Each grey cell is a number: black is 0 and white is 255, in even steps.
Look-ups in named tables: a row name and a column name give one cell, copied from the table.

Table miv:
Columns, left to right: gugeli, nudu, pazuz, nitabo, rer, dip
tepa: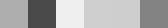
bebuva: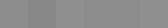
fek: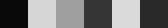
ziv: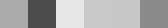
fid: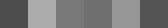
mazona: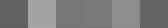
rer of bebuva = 141
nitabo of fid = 111
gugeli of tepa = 174
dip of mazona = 100
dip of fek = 40
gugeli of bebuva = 141
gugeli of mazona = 98
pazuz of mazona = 120
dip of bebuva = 143
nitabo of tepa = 207
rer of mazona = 141
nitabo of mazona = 121
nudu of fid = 172
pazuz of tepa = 239
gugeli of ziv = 170

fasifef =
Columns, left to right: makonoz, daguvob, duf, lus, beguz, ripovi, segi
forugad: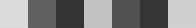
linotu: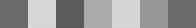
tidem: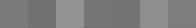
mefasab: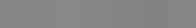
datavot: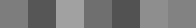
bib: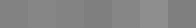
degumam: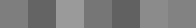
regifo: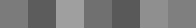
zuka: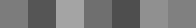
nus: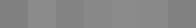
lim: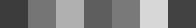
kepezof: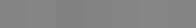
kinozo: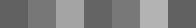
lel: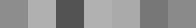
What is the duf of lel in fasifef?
83
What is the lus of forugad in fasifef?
194
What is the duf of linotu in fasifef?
91
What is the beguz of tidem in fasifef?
116
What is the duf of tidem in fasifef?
147
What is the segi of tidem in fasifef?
126
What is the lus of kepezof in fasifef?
131
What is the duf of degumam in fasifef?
154
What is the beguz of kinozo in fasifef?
120
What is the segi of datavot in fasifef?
130
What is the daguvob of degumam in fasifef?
100
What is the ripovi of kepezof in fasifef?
134
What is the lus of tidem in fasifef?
117
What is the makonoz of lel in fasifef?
141
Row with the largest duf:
lim

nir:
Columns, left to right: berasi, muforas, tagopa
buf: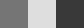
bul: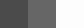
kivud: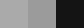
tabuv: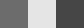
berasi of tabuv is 108
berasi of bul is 75
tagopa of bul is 253
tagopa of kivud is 20
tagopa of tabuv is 70
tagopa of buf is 57
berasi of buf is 117
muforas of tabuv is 229
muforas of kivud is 155
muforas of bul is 102
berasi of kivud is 170
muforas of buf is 222

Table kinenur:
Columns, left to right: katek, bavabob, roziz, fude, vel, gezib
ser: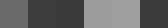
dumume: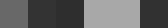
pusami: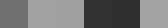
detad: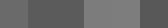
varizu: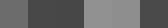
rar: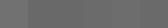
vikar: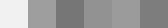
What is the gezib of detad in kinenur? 88
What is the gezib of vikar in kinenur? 125
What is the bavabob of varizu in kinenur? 72
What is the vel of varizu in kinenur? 142
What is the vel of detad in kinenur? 125
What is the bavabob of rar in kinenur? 105
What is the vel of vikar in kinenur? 155
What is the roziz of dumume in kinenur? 46
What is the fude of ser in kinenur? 156
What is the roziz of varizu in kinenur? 71
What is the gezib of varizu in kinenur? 74
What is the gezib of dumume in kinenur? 49
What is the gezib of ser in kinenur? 59
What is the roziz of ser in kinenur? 58

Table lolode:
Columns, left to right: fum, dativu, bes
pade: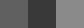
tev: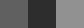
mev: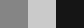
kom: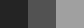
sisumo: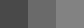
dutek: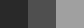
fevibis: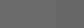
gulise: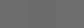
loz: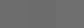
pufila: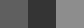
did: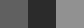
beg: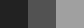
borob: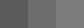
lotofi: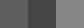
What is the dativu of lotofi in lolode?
69
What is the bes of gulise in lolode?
110
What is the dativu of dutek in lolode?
79
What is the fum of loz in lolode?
109
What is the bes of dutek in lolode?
160
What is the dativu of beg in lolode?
82
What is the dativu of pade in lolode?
57
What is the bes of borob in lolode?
125
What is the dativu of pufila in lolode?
52
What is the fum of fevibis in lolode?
107
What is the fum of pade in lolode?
96
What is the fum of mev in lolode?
133
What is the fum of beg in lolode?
34
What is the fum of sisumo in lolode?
73
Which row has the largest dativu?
mev

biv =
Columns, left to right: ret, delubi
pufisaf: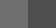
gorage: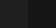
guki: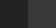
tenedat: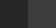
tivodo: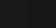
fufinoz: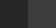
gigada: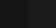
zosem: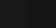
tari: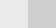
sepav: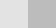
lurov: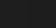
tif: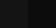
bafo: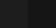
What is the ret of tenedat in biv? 38
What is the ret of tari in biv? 234
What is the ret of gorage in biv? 31
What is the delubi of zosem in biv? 21
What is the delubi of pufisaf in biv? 79
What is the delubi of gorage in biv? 21
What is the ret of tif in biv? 20
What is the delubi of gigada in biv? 26
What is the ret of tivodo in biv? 25
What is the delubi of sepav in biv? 188
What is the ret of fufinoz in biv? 38

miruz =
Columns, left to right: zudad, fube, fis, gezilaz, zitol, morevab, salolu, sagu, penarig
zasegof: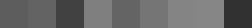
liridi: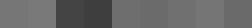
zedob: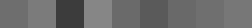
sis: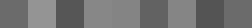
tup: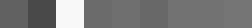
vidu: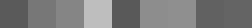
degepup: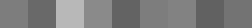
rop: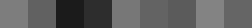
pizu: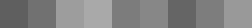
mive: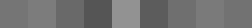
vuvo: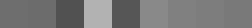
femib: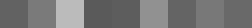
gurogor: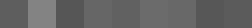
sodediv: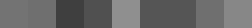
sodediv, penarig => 135
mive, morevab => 92
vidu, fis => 133
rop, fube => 97
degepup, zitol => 99
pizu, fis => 157

